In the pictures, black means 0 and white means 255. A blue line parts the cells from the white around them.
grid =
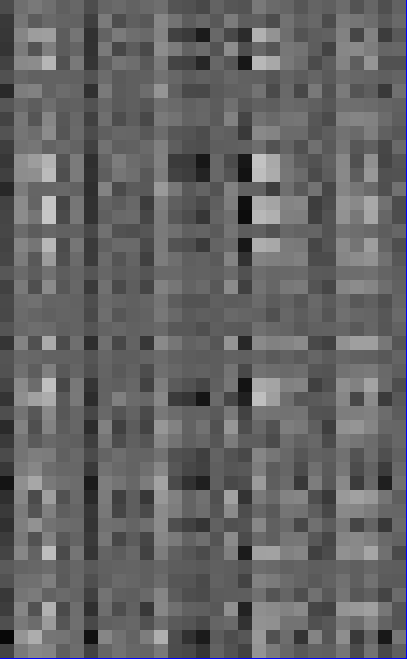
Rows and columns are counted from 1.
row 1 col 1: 76
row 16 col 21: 128
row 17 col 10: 79
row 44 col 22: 138
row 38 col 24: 92
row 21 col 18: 64
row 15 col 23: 61
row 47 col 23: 98
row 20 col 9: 92
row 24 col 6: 99
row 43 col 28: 68
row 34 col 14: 71
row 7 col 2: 125
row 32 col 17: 124
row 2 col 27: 109
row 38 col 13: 78
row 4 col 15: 109
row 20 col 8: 102
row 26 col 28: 88
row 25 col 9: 71
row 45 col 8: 96
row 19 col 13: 111
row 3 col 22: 83
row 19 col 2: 124
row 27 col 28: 105
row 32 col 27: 108
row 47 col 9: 114
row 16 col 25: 146
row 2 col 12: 135
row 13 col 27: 152
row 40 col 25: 145
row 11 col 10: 97
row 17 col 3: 92
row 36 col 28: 117
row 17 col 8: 113
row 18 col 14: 79
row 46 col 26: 57
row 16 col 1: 69
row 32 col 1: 58
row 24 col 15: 79

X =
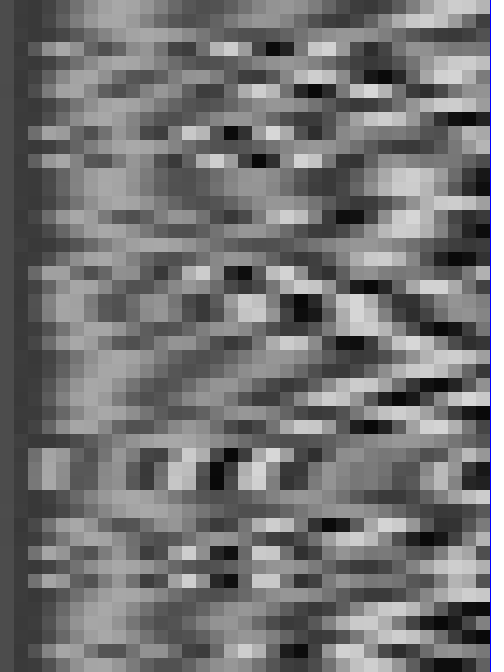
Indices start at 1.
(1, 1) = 76
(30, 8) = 168
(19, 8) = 168
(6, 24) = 190
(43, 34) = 206
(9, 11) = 105
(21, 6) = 166
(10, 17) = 11
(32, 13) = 168
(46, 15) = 97
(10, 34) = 181
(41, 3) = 57
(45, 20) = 76
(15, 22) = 138
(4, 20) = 11
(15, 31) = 178
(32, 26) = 122
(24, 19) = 109
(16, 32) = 123
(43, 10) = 166
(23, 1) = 76
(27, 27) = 102
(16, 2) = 57
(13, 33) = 108
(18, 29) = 130
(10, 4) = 163
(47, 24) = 151
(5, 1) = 76
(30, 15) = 97
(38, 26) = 93
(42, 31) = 78
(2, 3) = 57
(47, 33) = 147
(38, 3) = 73
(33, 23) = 47
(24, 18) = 137
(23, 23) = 24
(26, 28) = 78
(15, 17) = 100
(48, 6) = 145

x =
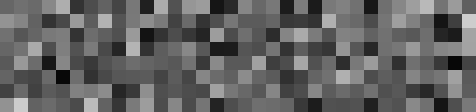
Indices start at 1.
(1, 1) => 102
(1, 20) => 120
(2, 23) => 51
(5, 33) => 7
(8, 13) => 135
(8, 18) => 93
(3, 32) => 37
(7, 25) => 107
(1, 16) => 21
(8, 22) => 57
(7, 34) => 93
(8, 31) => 112
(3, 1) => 113
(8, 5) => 94
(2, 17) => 119
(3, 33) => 27
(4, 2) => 115
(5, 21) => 77
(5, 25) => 45
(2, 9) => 84
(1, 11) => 32
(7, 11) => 143
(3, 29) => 95
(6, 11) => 91
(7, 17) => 119
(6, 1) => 100
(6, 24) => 113
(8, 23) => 28
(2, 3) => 98
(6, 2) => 74
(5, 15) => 57
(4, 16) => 27
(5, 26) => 121
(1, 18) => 134
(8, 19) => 111
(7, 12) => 79
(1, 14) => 150

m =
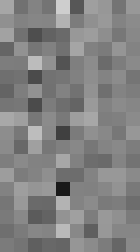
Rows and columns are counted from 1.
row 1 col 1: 166
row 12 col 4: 129
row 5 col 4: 145
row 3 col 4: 98
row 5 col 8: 107
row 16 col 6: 160
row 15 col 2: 153
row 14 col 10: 121
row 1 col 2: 113
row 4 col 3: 118
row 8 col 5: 110
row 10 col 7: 144
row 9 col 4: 139
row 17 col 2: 123
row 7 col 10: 125
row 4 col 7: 129
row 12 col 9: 132
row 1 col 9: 116
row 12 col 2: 138
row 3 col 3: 78
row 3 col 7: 157
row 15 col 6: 131
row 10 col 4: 137
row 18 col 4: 104
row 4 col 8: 123
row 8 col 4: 124
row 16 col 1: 122
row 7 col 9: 131
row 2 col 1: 144
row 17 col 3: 135
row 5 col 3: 188
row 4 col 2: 146
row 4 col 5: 113
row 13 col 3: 131
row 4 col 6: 165
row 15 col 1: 118
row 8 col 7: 154
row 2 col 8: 153

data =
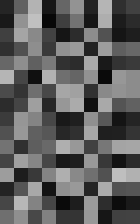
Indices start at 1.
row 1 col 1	37
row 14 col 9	82
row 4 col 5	145
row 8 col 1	44
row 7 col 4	72
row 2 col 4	8
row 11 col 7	65
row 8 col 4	38
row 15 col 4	70
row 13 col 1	157
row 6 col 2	70
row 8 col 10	97
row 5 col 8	25
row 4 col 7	34
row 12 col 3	134
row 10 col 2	152
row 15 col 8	45
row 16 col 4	129
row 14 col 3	168
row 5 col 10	58
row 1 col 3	179
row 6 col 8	10
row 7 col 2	52
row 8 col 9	84
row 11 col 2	48
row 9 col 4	71
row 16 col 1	111
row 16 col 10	66
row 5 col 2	142
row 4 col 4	57
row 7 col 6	161
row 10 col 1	81
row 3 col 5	21
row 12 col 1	68
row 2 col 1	25
